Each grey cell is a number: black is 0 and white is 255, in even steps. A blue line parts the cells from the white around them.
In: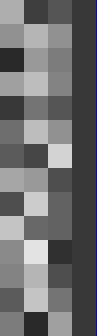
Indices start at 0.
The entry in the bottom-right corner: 56
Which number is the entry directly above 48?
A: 98
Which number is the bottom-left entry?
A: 124
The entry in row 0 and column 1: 62
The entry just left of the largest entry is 138
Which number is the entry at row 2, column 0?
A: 41
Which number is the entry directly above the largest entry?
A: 104
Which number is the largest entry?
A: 227
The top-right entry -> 56
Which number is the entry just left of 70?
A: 91
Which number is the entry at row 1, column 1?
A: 181
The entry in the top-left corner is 174
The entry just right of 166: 153
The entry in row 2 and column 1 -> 153

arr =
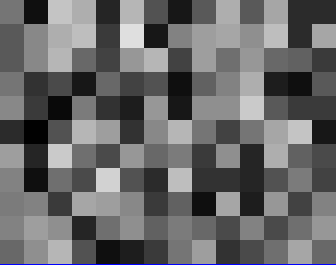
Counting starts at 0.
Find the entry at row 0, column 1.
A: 15
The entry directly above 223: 182
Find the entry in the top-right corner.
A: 43
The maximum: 223
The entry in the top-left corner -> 117
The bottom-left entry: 104
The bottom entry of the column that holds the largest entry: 29
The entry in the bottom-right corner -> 104
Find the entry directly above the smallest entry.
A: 58
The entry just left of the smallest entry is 43
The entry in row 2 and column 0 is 89
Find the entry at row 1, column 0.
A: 89
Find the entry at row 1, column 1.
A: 136
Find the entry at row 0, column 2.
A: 196
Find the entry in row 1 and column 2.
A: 174
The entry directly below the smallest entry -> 37
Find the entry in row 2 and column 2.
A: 182
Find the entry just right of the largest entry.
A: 23
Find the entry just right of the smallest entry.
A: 82

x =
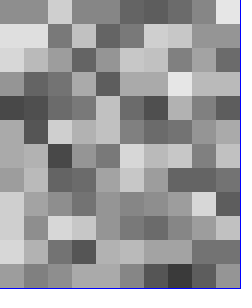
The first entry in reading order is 142
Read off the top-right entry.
230
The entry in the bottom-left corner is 157
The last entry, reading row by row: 149
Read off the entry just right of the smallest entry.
93
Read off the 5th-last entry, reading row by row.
134
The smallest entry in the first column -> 72
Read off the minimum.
58
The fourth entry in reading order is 134
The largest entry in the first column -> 223

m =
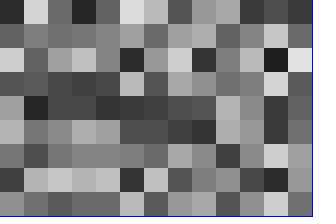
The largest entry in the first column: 205
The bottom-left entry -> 144
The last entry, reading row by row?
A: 112
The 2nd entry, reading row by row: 211
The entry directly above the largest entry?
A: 106
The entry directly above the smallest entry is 198
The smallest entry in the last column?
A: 59
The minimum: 31
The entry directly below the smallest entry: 211
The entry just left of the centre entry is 59
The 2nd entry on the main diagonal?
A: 126
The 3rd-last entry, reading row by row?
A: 144
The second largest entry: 219
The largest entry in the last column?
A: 225
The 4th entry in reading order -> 39
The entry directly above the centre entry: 85
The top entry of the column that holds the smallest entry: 78
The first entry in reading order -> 45
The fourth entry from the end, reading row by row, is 85
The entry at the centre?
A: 65
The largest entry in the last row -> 205
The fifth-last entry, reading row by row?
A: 167
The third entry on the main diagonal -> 160
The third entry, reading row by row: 106

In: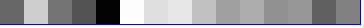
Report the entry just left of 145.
173
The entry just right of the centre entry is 193

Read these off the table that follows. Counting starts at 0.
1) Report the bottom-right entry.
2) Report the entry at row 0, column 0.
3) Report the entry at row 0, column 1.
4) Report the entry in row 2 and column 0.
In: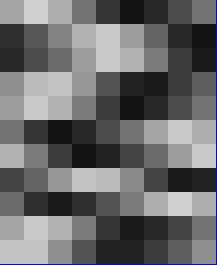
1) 143
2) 165
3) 207
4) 41

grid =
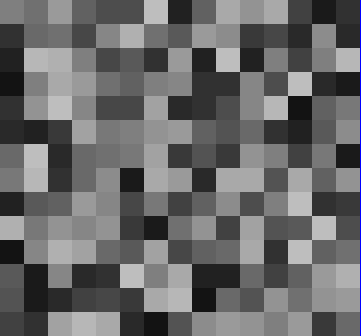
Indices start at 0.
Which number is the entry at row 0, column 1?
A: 112
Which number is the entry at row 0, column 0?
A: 127
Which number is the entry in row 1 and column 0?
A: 49
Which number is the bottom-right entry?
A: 105
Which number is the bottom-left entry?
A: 65
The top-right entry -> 49
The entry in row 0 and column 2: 154
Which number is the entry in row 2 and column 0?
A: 33
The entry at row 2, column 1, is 183
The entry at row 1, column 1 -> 105
